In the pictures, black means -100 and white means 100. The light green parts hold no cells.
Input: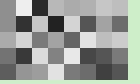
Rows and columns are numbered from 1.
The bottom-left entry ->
-27
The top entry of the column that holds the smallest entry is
44
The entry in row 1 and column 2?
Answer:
87
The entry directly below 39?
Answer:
-33
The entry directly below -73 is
28
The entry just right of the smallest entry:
66
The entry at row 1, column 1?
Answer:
12
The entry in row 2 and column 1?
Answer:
12
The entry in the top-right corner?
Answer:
49
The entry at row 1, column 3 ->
-67
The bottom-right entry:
-33

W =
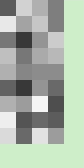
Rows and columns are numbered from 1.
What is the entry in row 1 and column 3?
38
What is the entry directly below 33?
10
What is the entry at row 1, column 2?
65
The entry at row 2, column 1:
82
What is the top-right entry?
-1
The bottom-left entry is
71
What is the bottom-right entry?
22
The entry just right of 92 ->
-39
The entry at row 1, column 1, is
-28

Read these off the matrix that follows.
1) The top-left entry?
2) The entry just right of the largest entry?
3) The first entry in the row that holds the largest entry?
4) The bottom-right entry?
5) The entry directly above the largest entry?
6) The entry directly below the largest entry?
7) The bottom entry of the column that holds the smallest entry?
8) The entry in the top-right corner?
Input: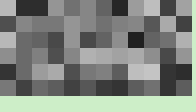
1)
44
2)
-59
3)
-59
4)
-27
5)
11
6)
-11
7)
-27
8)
27

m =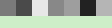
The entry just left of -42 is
-4
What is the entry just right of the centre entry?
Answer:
24
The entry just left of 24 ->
7

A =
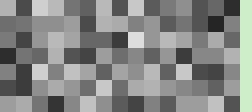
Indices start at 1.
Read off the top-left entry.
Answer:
40
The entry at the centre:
-14
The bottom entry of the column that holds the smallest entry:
51
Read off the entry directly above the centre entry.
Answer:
-53
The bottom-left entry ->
23
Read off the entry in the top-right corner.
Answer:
-65
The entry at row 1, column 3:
62
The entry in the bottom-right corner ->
-35
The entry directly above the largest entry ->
1
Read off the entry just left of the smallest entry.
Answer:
-35
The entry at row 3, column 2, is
-47
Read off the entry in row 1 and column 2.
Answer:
-41
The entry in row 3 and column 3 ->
18
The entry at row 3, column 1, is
-4
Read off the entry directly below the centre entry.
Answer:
29
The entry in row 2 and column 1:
-14
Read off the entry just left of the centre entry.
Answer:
23
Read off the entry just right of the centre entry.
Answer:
6
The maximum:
73
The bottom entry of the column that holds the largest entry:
-47

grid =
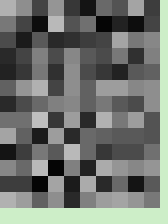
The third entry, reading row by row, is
-47
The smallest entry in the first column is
-84
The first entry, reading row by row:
39
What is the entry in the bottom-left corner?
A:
39
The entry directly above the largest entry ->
-18
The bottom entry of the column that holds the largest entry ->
-24
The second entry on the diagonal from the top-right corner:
-90
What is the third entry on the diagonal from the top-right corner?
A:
29
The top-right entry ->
-52
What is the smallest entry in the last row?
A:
-68
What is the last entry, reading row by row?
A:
-6
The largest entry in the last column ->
17
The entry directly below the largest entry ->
-79
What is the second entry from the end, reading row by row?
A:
17
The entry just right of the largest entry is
-57
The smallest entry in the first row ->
-84
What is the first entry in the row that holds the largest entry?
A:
-12
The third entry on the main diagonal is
-30
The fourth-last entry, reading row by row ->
23
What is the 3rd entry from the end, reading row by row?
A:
29
